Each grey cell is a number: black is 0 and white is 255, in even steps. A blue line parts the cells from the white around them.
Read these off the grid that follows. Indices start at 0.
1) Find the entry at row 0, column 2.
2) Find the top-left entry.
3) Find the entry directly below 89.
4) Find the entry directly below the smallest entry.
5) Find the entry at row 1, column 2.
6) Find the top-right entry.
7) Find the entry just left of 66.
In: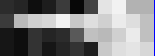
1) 14
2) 44
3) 51
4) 200
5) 208
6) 178
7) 7

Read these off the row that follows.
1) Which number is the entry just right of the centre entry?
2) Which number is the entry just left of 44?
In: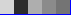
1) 139
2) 214

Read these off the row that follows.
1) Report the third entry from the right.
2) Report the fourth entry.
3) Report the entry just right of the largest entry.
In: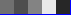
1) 131
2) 233
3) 39

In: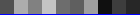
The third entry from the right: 16
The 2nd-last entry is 61

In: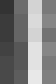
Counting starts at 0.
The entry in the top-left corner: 51
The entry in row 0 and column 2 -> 211
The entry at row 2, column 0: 59
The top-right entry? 122
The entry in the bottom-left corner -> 73
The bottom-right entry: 128

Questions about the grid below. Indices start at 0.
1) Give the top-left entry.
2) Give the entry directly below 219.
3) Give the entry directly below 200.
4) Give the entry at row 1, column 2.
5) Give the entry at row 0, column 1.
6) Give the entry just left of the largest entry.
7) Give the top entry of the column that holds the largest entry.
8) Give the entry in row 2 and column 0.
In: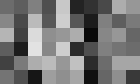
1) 108
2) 226
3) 206
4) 187
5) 94
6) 28
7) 128
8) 181

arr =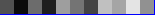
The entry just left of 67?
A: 116
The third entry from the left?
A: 108
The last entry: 145

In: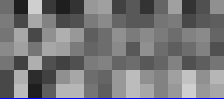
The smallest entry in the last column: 80
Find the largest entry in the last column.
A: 182
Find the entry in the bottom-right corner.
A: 167
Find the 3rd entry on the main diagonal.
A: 72
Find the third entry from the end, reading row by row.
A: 207
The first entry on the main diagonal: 109
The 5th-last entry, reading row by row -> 130
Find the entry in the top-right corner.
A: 144
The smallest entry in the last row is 30
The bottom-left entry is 72
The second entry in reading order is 30
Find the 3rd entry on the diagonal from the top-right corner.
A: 130
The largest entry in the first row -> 207
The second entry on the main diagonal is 72

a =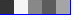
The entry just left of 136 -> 245
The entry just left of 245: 52

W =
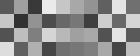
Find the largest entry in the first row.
234
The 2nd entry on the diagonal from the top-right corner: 104
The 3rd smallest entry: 63
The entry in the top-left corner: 89
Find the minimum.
50
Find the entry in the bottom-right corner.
190
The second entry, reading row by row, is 160
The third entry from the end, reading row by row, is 168
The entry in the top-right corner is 112
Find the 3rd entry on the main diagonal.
127
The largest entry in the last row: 221
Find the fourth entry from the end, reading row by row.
127

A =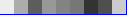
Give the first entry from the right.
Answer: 203
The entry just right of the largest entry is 172
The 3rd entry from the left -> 93

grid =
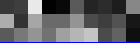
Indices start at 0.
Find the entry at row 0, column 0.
56
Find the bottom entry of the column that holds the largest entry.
148
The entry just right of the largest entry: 1
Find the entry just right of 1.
9
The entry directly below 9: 106
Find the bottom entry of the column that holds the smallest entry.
114
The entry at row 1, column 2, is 166
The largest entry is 233
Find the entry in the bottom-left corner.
90

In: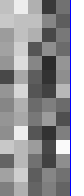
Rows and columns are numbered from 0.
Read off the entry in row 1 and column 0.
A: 200
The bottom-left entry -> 127
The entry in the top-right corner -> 113
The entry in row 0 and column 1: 237
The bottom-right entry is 100
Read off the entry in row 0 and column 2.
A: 176
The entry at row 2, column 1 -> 192
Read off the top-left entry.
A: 192
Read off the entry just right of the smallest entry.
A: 149
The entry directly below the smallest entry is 50
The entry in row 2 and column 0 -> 156
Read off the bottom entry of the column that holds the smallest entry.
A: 127
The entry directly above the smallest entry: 142
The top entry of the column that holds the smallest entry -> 57
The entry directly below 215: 176

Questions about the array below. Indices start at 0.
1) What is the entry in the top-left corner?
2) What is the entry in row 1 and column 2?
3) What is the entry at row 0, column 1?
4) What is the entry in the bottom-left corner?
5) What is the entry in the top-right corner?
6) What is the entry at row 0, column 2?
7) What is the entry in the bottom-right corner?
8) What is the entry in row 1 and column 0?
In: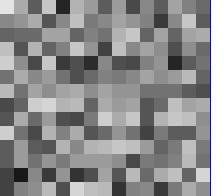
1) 228
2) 171
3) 171
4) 66
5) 106
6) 92
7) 142
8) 136

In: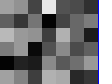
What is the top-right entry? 48
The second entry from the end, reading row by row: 40
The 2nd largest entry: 185
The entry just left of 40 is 169
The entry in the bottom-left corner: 161
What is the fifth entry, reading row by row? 82
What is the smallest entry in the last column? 27
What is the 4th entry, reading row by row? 232
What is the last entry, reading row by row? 54
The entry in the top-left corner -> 161
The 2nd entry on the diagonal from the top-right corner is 104
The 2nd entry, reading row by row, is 146

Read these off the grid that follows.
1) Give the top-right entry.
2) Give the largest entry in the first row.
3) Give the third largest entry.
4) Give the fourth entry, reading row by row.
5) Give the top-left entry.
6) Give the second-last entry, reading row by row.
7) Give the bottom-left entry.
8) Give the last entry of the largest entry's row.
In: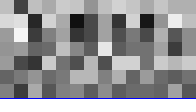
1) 176
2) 210
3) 231
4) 170
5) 191
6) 162
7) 128
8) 141

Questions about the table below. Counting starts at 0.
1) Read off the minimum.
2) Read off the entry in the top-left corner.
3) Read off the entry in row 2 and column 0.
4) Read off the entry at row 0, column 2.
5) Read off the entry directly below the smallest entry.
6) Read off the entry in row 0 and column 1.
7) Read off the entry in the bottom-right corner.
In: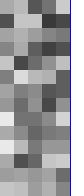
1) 57
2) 170
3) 163
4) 86
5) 133
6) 185
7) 133
